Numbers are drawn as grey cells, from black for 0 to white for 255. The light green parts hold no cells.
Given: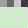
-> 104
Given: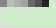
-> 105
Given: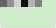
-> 15
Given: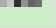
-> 145
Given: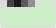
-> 25
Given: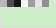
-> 157
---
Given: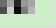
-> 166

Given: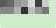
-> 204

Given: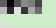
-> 68

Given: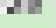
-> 118

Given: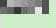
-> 84

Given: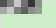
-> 143

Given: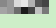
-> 68

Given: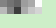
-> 252

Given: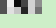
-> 142
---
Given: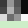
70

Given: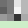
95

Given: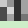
75

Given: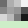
136

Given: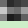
200

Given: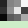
50

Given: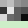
51

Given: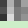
81

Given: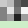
130

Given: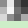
185
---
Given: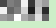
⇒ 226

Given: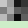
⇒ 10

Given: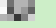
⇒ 127

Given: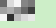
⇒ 218

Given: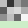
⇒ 104

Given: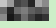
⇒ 37

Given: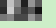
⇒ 149

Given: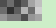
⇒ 150
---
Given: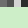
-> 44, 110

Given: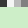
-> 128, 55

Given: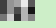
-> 89, 118

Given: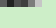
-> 198, 94

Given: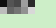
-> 42, 188

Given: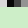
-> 147, 216

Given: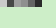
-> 42, 202

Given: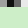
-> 233, 159

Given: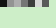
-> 89, 18
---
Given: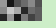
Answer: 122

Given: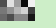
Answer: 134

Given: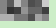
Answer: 78

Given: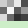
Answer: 106

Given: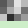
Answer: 47

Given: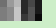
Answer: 57

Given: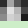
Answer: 209
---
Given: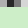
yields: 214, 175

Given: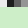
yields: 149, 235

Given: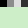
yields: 48, 1

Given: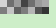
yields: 168, 125

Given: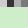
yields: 122, 205

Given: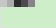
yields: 133, 198

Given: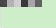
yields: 97, 72

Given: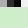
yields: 242, 174
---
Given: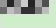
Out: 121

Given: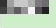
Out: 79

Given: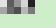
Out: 182

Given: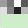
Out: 33

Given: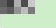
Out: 188

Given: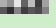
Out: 74

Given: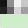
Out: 213

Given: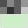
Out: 93
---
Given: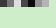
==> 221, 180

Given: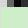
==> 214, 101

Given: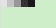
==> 227, 195

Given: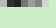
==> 211, 185

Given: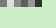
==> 222, 151

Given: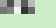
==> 242, 200

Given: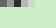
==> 212, 183

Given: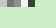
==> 241, 198
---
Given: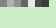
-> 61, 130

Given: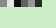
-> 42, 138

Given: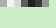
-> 148, 174

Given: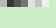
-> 241, 184

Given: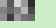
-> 45, 141

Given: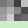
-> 192, 162
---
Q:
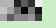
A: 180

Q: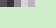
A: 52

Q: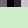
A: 0

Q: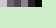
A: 104

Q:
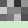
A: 189

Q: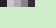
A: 200

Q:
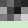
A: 109

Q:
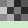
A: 157

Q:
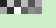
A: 199
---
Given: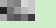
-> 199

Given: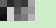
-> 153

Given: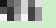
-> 153

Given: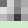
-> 186

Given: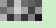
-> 153

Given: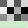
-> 2
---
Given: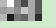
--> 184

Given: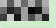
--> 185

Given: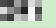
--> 72

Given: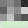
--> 124

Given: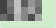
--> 65

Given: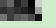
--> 76
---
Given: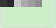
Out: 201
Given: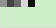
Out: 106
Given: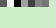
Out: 7
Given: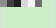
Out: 33
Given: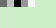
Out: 10
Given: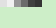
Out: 150
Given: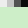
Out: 82
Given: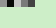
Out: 198
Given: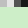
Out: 84
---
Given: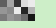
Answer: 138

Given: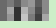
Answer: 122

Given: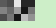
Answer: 22

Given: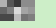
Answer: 189

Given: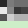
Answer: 205

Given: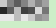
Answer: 202

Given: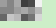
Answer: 90

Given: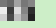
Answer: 192

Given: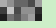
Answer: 128

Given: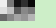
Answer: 164
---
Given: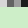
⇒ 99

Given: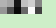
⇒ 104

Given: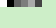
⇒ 125

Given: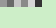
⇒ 137

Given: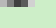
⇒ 64

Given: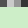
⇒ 202

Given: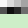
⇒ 15

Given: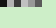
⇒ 192
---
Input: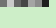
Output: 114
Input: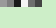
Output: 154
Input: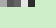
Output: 171
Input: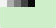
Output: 243
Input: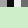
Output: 164
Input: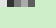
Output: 227
